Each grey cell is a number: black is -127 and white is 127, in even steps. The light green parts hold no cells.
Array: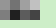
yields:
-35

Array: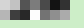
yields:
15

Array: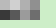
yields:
27

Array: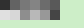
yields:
24

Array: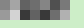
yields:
-17

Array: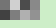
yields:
48

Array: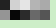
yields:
-22
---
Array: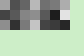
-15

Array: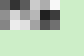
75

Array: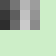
-10

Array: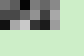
-3

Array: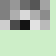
-20

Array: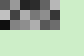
-83

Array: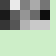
0

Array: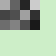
-28

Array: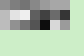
27
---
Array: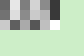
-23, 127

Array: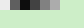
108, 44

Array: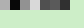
48, -79

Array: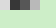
91, 57

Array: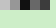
66, -67

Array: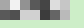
39, 58

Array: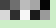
-61, 26
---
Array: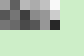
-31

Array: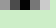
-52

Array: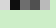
-113

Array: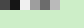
-106

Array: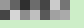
-28

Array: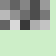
-28

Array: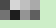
86
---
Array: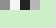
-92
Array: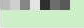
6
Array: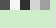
-79
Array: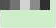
82
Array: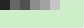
-46
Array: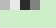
-85
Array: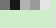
50
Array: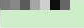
-36
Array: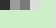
-6
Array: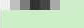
-2
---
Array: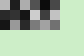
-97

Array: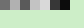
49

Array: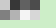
-72

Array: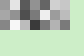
100

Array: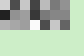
-50

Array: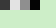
99
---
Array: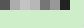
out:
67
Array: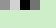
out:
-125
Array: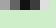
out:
-110
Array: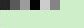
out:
28
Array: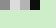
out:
52
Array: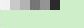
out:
51
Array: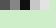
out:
-112
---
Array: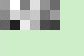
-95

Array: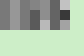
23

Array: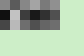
57

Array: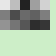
-10

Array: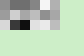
-70

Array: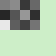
-33

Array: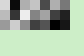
77

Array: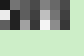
-93
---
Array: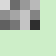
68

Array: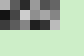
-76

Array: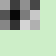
84

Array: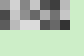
-23

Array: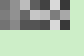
89

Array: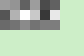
-2
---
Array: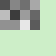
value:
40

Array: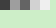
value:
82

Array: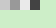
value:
-60

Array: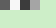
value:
37

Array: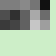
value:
-10

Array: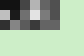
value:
52
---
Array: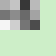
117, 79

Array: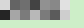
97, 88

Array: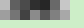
71, 60

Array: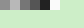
122, 56

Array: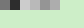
76, 57

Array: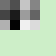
112, 91

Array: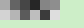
94, 83
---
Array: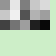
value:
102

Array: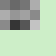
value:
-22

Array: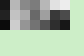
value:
55

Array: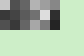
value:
-47

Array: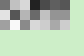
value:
65

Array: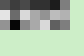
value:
-66

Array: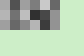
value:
-45

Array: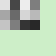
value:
-56
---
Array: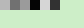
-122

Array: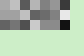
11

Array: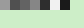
-81

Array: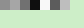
120

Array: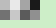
72

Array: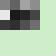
-80

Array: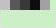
-70

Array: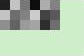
36

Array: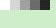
33
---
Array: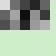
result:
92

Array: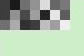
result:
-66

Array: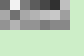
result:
-23

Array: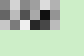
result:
8

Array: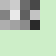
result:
58

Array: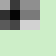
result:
38

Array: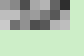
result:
28

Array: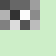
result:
-54

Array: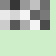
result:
5

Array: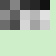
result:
-53
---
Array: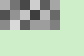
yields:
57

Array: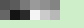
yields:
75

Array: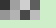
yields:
-55

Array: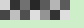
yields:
-77

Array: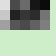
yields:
-83

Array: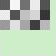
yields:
85

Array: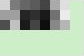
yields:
-14
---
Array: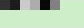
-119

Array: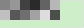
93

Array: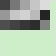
-82

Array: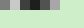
-45

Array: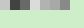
40

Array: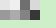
3
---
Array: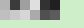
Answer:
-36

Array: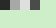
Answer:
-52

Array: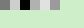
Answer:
27

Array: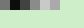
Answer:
42

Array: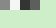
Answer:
-33

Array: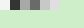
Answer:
95

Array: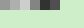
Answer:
-48
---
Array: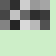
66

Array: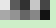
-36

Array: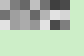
31

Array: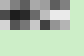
-98

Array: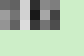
-11

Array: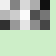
76
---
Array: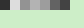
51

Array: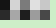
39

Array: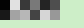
55

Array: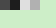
-55

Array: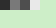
-82

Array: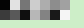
55
